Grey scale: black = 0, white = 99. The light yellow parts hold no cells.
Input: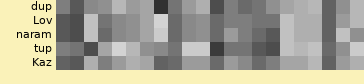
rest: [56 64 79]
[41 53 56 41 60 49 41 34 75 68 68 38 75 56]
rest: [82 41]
[53 56 41 49 49 45 45 75 68 68 38 60 71]
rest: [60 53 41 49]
[64 64 71 38 60 68]
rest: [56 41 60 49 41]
[34 75 68 68 38 75 56]
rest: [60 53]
[41 49 64 64 71 38 60 68]
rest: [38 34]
[68 49 60 68 64 38 41 60 60 41 60 53 41 49 64 64 71 38 60 68]
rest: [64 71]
[38 60 68]

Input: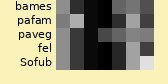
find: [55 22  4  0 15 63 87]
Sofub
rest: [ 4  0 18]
[63 25]
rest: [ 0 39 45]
[31]
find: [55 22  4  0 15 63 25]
fel
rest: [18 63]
[25]
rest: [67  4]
[ 0 18 63 25]

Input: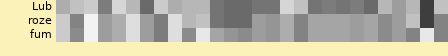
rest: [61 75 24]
[51]
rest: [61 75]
[24 51]
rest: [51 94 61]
[67 86 61 48 86 71 75 45 41 41 61 58 67 51 64 64 64 61 64 54 61 75 24 51]
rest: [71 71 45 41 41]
[45 45 83 75 45 48 45 48 41 71 61 71 24 75]

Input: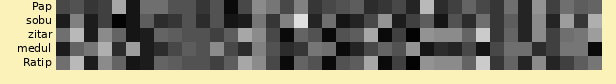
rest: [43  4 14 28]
[39 32 57  8 17 14 28  8 28 43 43 17 25 46 46  4]
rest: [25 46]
[46  4]
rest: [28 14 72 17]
[25 39 28 21 43 14 57 25 43 36 39]
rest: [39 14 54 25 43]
[46 61]
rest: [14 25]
[36 46]
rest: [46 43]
[ 4 14 28 39 32 57  8 17 14 28  8 28 43 43 17 25 46 46  4]

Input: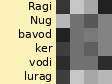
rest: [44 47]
[51]
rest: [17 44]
[44 17]
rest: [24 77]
[65 71]
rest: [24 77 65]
[71]
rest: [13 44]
[47 51]

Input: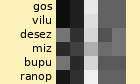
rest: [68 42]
[45]
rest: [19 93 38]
[38]
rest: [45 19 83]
[32 45]
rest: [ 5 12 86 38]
[38]
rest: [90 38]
[38]

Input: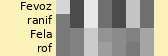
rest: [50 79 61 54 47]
[64]
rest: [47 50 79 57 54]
[50 64]

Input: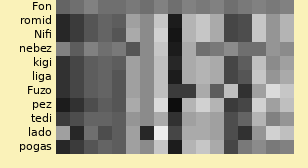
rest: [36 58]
[54 66 19 62 66 62 30 39 70 50 58]
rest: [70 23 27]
[81 62 74]
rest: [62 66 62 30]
[39 70 50 58]
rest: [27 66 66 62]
[30 19 58 81 74]

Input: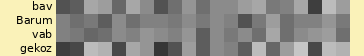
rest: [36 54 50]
[36 73 40 61 77 28 73 69]
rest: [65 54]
[32 43 58 43 54 54 61 65 47 50 65 24 73 61]
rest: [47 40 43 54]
[50 58 54 50 58 36 54 47 54 43 65 43 54 58 61 43]

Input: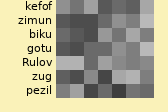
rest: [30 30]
[41 56 49 72]
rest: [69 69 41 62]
[53 49 53]
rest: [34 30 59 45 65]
[49]

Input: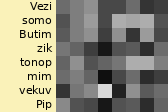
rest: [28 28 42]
[20 24]
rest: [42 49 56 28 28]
[42 20 24]
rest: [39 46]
[67 67 49]
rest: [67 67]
[49]
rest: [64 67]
[32]

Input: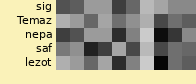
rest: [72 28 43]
[40]
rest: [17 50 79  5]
[21 53]
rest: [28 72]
[28 43 40]
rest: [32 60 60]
[17 50 79  5 21 53]
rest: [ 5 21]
[53]
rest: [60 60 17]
[50 79  5 21 53]

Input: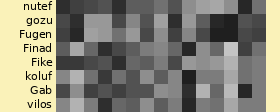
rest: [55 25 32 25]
[32 32 55 52 18 69 40 72 15 48]
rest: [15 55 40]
[76 25 44]
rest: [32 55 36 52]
[12 48 48 65 44 48]
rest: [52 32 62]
[18 59 36 15 12 32 28]

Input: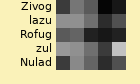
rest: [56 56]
[43 17 31]
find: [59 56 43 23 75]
zul
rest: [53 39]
[17 31]
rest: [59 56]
[43 23 75]
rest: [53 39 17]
[31]
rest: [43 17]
[31]
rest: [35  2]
[9]

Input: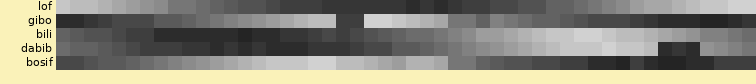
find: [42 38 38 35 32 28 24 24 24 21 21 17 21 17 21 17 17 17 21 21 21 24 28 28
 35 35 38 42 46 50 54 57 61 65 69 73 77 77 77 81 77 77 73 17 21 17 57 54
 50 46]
dabib
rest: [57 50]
[50 46 42]
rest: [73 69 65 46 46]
[38 50 46 42 38 38 35 32 28 28 28 24 21 17 17 17 14 14 17 21]
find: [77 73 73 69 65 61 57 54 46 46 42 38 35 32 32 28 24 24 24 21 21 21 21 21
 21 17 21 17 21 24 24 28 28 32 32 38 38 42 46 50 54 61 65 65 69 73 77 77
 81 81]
lof

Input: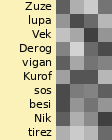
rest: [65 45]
[51]
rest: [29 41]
[71]

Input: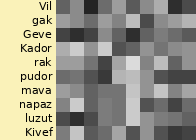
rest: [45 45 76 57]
[76 51 64]
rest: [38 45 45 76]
[57 76 51 64]
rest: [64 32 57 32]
[22 26]
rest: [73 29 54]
[61 70]
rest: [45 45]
[76 57 76 51 64]
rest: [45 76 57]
[76 51 64]
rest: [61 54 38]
[45 45 76 57 76 51 64]

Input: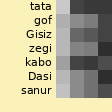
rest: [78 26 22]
[22]
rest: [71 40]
[34 26]
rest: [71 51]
[48 18]
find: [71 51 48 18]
zegi
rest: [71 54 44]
[18]
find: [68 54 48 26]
gof

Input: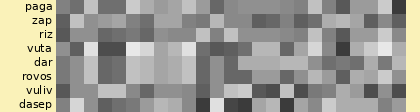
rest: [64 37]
[53 37]
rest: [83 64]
[71 87 43 34 37 43 71 71 40 64 83 53 23 67 79 90 67]
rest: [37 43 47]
[60 71 67 53 23 87 27 23 64 71 23 64 53 79 67 67 67 50 60]
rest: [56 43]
[47 43 67 47 71]
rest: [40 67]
[67 67 71 71 56 43 47 43 67 47 71]
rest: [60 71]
[67 53 23 87 27 23 64 71 23 64 53 79 67 67 67 50 60]

